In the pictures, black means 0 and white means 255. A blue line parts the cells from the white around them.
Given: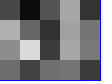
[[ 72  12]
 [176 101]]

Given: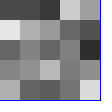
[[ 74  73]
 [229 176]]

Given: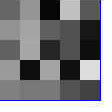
[[101 149]
 [147 163]]

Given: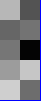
[[183  83]
 [102 115]]

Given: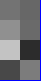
[[115 103]
 [144 106]]

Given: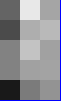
[[100 232]
 [ 75 174]]
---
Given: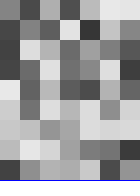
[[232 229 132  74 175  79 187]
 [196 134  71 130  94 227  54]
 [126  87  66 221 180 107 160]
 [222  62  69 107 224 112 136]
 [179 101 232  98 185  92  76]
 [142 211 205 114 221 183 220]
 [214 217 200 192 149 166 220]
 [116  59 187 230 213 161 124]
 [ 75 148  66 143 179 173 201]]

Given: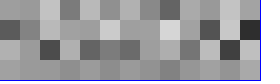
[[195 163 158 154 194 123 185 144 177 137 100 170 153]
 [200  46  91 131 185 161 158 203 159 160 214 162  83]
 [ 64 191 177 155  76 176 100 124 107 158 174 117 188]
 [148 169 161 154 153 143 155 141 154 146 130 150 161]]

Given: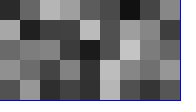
[[ 69 135  42 102 181 159  92  74  17]
 [134  62 167  32  64  65 187  80 158]
 [124 101 106 125 131  59  27  79 196]
 [112 150 144 108  68 130  50 189 134]
 [ 53  86  82 151  46  66  49 182  80]]

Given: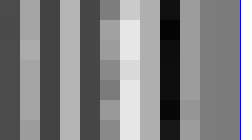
[[124 123  75 164  66 180  71 125 202 175  16 156]
 [124 123  74 164  66 180  71 161 230 175   4 156]
 [124 123  75 172  66 180  71 156 230 175  13 156]
 [124 123  75 164  66 180  71 137 217 175  14 156]
 [124 123  75 164  66 180  71 123 230 175  14 156]
 [124 123  75 164  66 180  71 152 230 175   8 149]
 [124 123  75 156  66 180  71 137 230 175  23 156]]

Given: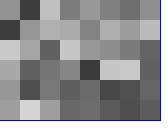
[[111 143 145  61 191 124 153 128]
 [156 187  61 150 176 171 131 174]
 [123  99 202 165  97 198 152 142]
 [200  97 168  97 117 134  59 198]
 [ 80 101 151  79 120  94 107  71]
 [ 79  93 158 212 158 104 109  90]]

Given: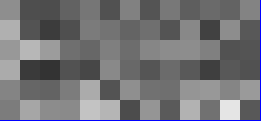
[[ 99 131 142  78  77  98 118  81 129  84 120  94 106]
 [141  88 176  83  60  79 123 115 100 111  84 136  65]
 [ 82  84 152 183 156 111 103 127 109 134 140 141 128]
 [ 88  81 171  58  51  82  71 137 104  85 107  89  63]
 [133 154 132 102  99 124 171  83 143 113 111 149 152]
 [229  88 124 166 140 138 195 181  76 149  90 178 113]]
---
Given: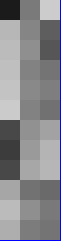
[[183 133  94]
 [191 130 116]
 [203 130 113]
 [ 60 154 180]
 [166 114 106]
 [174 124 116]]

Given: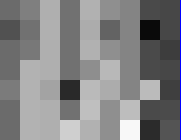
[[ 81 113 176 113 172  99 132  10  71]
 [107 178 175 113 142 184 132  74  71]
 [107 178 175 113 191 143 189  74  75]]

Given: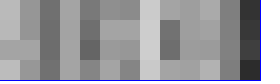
[[184 149 110 163 111 164 164 205 114 158 162 128  56]
 [188 151 113 164 133 164 133 201 164 161 178 126  44]]

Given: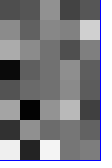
[[139  97 135 129 208]
 [ 10  95 113 142  94]
 [164   3 147 185  64]
 [239  35 244 118 125]]

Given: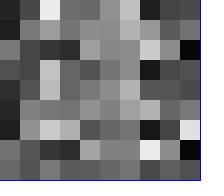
[[ 30 121 156 117 141 140 178 151  91 114]
 [ 80  70 194 100  83 117 140  23  73  81]
 [ 39 128 119 116 145 130 159 177 103 120]
 [113  85  55  44 164 129 128 234 141   6]]

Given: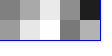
[[155 231 254 121 179]]

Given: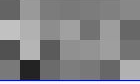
[[193 177 141 160 114 157 103]
 [121  35 107 125 120 103 177]]
